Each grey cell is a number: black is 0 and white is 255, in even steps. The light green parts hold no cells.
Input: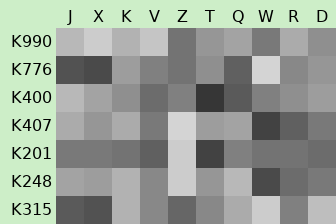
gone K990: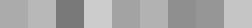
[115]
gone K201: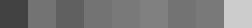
[108]
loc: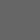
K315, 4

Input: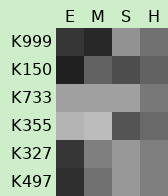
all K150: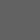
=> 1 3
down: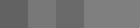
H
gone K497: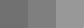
[47]
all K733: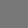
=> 3
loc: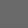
K355, 3
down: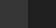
E

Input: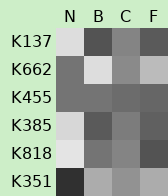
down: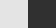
N
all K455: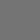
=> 0 1
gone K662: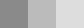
[116]
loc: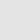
K818, 0

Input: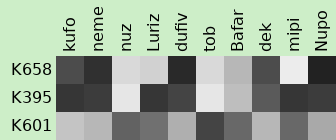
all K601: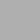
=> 4
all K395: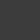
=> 1 9
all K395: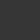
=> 0 3 8

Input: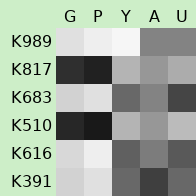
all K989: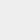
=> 1
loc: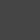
K683, 4

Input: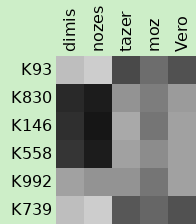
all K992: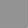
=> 1 2
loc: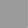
K830, 4

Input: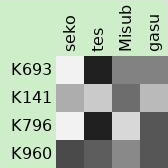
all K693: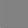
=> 2 3
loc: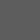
K960, 1
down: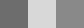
Misub

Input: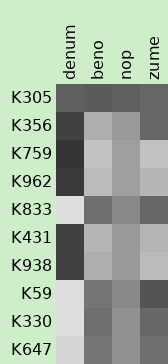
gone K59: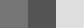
[137]
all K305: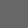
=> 3
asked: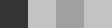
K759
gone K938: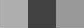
[187]
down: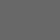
zume

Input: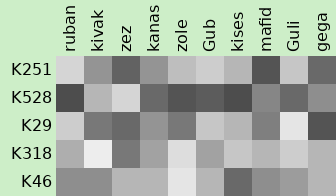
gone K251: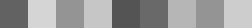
[190]
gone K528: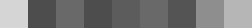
[134]
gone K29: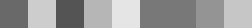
[127]
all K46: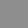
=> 0 1 7
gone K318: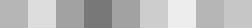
[174]
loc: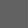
K251, 2
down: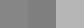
mafid

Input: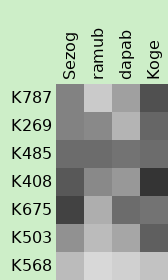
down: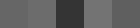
Koge
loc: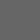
K269, 3
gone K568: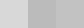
[208]
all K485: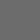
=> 0 1 3

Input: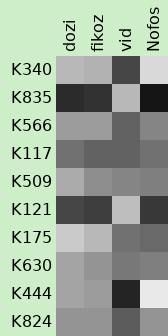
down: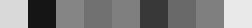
Nofos
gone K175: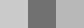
[105]
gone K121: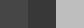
[62]
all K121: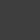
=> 1
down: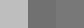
vid
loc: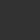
K835, 1
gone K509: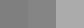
[141]

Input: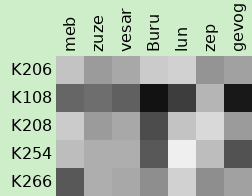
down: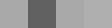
vesar
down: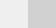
lun
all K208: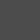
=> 3
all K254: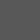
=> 3
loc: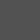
K254, 6
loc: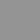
K206, 5

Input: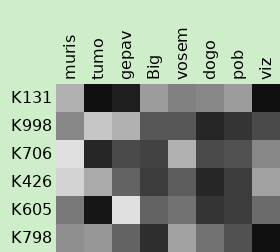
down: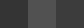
pob
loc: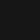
K605, 1
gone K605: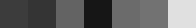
[121]
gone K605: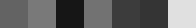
[107]
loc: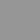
K798, 1
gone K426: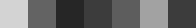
[170]

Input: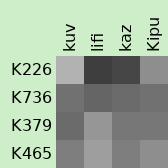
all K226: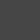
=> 2
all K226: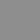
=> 3
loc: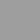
K465, 1
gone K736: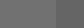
[107]
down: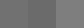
kuv
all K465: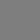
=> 0 2
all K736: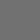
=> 0 3

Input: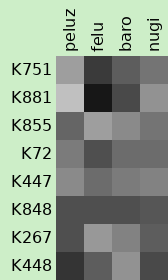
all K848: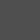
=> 0 1 2
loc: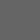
K855, 0

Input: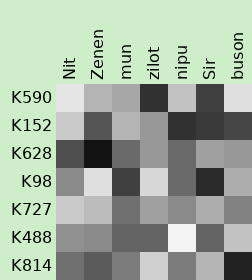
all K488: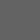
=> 2 3 5
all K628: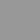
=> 3 6

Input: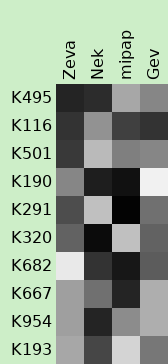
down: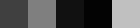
mipap
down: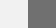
Gev
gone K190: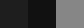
[241]
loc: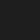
K190, 1
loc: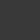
K501, 0
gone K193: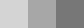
[70]
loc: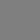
K501, 2

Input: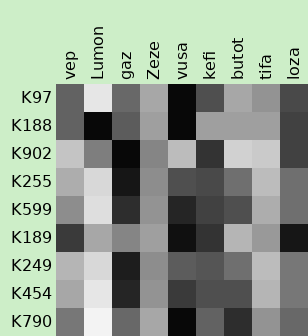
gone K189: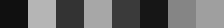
[153]
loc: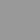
K189, 7
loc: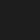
K249, 2
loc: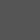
K249, 5
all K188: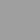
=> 3 5 6 7

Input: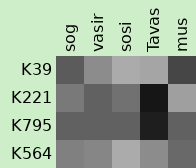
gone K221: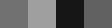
[121]
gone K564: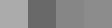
[128]
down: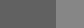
vasir
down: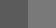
sog
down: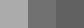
sosi
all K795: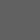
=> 0 1 2 4
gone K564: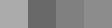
[134]

